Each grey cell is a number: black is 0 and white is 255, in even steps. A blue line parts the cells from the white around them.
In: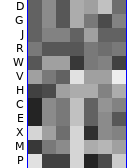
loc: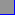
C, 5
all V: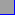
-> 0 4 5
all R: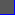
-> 1 2 3

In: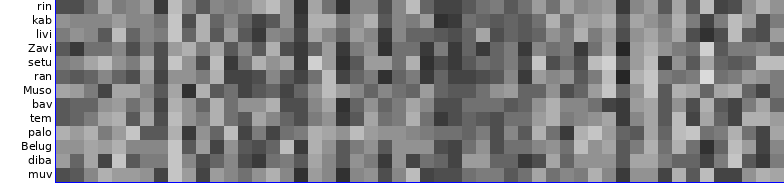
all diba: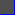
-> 10 13 34
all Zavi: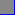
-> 4 13 34 50

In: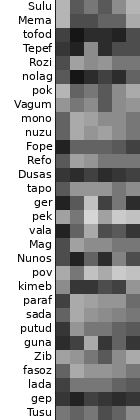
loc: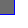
paraf, 5
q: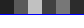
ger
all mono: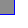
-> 3 4

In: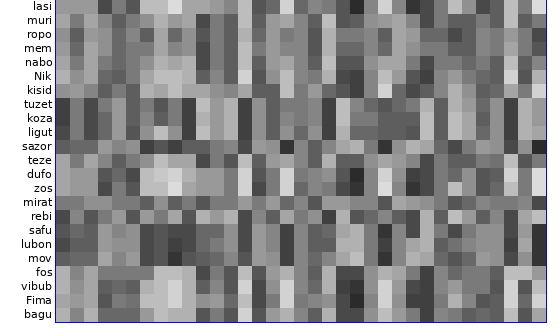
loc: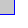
dufo, 7
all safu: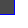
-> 6 8 9 13 25 28 32
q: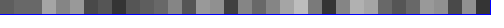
mov
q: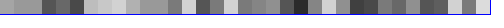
dufo
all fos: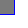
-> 3 4 5 6 11 25 29 30
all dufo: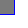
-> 12 15 17 27 33

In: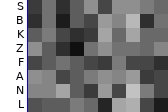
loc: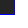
L, 5
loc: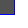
L, 0

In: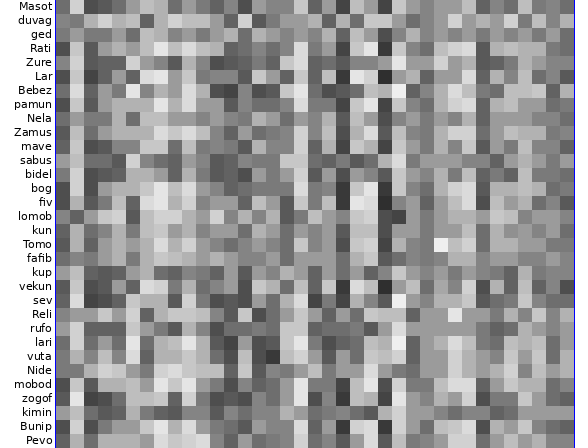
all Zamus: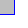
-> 1 10 19 24 32
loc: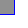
kun, 32
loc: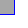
vekun, 27
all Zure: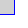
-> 1 5 27

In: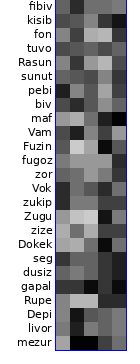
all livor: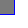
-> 0 2 4
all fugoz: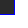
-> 4
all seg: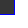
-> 0 3
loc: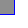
biv, 3
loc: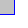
Zugu, 1
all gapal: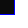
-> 2 4
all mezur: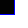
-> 1 2

